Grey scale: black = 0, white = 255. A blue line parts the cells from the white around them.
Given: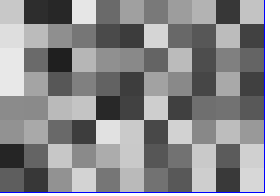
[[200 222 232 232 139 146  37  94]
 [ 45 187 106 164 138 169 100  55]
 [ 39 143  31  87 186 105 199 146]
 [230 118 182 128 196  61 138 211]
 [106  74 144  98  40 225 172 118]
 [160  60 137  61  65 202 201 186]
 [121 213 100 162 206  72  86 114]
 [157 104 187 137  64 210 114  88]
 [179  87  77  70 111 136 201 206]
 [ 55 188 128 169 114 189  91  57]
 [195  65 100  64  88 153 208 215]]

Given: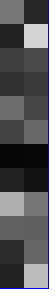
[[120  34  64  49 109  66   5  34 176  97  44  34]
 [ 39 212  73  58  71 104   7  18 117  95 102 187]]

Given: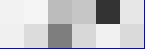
[[242 240]
 [245 220]
 [188 126]
 [198 216]
 [ 51 241]
 [231 218]]

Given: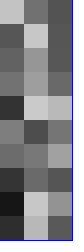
[[195  86  98 114  51 126 108  52  22  46]
 [113 199 150 158 202  77 120 106 199 184]
 [ 83  86  87 105 185 117 161  85 147  89]]

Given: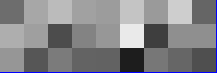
[[109 174 150]
 [167 159  86]
 [187  76 123]
 [161 131  99]
 [156 151  98]
 [196 234  29]
 [154  62 119]
 [206 143 102]
 [101 143  79]]

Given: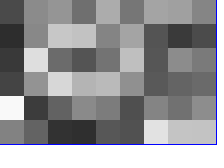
[[ 74  45  57  68 249 130]
 [139 136 222 147  60  99]
 [149 199 107 215  98  50]
 [111 194  84 180 138  47]
 [172 132 115 186 124  87]
 [118 164 191 144  79  81]
 [164  84  86  89 132 226]
 [160  58 140 100 113 196]
 [133  75 122 106 141 195]]

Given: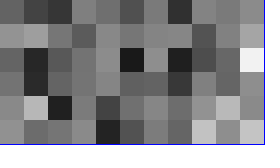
[[ 99 147 100 115 137 145]
 [ 67 158  39  42 183 108]
 [ 54 118  88 100  32 117]
 [127  91 115 116 123 138]
 [111 136 140 133  67  35]
 [ 80 118  25  96 112  82]
 [122 132 142  99 134 124]
 [ 48 134  31  56 109 101]
 [131  83  77 128 146 194]
 [122 129 103 101 185 142]
 [139 165 242 142 138 196]]
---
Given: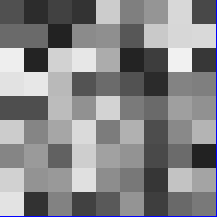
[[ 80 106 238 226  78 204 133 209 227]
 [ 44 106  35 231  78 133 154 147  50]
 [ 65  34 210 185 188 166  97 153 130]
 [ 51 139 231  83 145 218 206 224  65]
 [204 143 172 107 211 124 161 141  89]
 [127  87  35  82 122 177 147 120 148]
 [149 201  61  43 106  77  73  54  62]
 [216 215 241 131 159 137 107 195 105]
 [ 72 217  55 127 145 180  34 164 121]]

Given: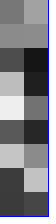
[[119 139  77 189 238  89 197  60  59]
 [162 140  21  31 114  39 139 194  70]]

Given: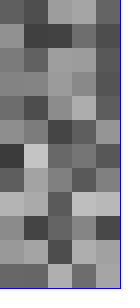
[[ 95 145 123 131 109 142  59  94 180 139 153 103]
 [ 78  64  97 132  77 124 196 163 170  68 164 102]
 [157  66 158 155 140  69 104 128  90 100  77 175]
 [165 110 156 137 173  94 117  89 190 133 174 109]
 [100  77  88  84  93 149  87 128 184  72 161 165]]

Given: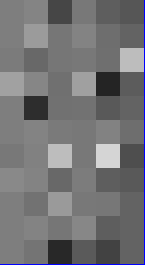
[[126 126 123 161 126 126 120 137 126 126 126]
 [132 155 104 134  45 131 129 131 114 131 116]
 [ 70 118 118 112 113 122 189 104 154 118  40]
 [120 131 120 160 114 120 120 124 120 135  90]
 [ 94 110 111  36  89 130 213  94 119  94  66]
 [ 86  99 189  92  99 110  78  89  99  99  99]]

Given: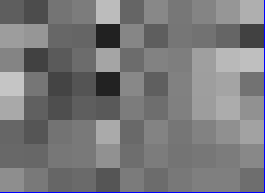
[[ 94 157 132 197 169 102 104 142]
 [ 76 150  65 118  96  85 103 121]
 [116 103  90  68  78 115 119 102]
 [124 101 108  84  94 121 121 106]
 [188  33 165  34  89 170 145  85]
 [101 134 108 136 124 105 110 123]
 [136  94 130  95 110 131 124 108]
 [119 118 126 129 128 118 116 120]
 [132 114 159 158 157 130 119 127]
 [150 101 185 164 172 144 124 127]
 [175  65 191 114 145 162 136 110]]

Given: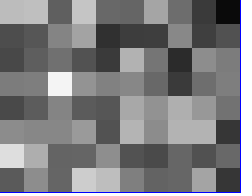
[[188  77  72 124  73 140 222  90]
 [191  86  94 126  92 135 174 141]
 [ 95 132 112 244 132 135 100 101]
 [197 163  82 147  91 154 101 205]
 [104  48  58 129  86  82 142 190]
 [101  61 178 135 168 180  82 127]
 [165  62 117 104 146 140  74  99]
 [109 136  43  58 175 179 102 102]
 [ 58  63 141 110 152 179  81 164]
 [ 10  81 124 126 114  54 104  54]]

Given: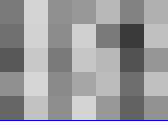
[[123 113  89 144 102]
 [211 210 200 214 193]
 [144 139 122 137 142]
 [151 208 198 166 212]
 [183 122 184 188 151]
 [129  58  82 111  98]
 [175 191 149 192 146]]
